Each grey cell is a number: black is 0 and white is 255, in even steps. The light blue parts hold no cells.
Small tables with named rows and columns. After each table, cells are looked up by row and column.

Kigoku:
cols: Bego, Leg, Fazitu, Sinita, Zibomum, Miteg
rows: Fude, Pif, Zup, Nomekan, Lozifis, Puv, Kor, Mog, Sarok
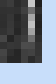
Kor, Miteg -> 51
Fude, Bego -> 54
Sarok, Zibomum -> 43
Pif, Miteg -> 45
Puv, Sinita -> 61
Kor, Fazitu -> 53
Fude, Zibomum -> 199
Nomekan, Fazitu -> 42
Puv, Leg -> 37
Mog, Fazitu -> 38
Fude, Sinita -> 53
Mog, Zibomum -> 66
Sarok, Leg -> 39
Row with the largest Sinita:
Kor

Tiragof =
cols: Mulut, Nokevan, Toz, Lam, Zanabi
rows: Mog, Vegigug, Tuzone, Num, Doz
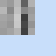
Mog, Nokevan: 154
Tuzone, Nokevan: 157
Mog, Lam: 97
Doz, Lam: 63
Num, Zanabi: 147
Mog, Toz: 183

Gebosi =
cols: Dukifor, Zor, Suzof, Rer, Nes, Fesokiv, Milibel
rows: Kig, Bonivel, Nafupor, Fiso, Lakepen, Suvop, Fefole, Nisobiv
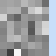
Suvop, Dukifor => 138
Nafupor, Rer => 153
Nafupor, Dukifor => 210
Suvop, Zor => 182
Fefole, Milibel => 133
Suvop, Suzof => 189
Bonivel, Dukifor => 166
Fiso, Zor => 172
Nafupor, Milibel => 134
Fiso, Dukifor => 138

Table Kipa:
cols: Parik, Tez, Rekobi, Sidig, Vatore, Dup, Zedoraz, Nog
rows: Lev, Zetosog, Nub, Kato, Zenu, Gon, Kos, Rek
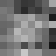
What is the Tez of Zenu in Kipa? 126
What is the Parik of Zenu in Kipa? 100
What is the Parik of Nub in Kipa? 114
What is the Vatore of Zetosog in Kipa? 68
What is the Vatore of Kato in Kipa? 139
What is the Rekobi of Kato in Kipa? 135
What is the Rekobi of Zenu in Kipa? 182
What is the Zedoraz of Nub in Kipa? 119
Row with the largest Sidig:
Rek

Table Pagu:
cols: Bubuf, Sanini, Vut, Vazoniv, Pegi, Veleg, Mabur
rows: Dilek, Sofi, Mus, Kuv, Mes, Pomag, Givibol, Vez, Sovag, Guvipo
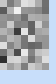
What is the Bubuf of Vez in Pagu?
115
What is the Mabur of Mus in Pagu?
163
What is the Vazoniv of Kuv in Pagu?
134
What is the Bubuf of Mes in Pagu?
179
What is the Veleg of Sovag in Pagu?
163
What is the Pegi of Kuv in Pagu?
99

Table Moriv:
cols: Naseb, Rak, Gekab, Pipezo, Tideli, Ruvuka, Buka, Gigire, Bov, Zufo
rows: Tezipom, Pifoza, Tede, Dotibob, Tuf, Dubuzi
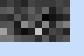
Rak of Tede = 43
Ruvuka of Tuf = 197
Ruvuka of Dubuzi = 46
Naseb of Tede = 53
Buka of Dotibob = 134
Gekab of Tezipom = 50
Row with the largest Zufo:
Dotibob

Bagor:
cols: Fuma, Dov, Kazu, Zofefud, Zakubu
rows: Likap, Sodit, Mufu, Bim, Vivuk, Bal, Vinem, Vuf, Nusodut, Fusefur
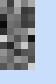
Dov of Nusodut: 103
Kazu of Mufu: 113
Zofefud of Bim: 60
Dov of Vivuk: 104
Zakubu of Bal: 18
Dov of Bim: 111
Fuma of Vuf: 146
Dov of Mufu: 122
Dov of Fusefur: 118

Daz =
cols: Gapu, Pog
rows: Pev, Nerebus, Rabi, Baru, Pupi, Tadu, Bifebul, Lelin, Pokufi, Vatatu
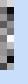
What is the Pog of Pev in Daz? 217
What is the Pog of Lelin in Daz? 111
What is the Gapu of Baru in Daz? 92
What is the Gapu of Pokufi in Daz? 163
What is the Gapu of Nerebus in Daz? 107
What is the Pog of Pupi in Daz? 116
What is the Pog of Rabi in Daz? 76
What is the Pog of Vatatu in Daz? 169
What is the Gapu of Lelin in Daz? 148
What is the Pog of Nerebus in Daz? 14
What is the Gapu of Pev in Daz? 189
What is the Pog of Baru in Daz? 144
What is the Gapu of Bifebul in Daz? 154
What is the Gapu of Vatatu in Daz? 70
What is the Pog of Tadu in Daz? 251
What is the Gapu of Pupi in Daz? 171
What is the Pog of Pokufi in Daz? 10
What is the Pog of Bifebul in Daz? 188
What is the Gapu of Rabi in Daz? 152

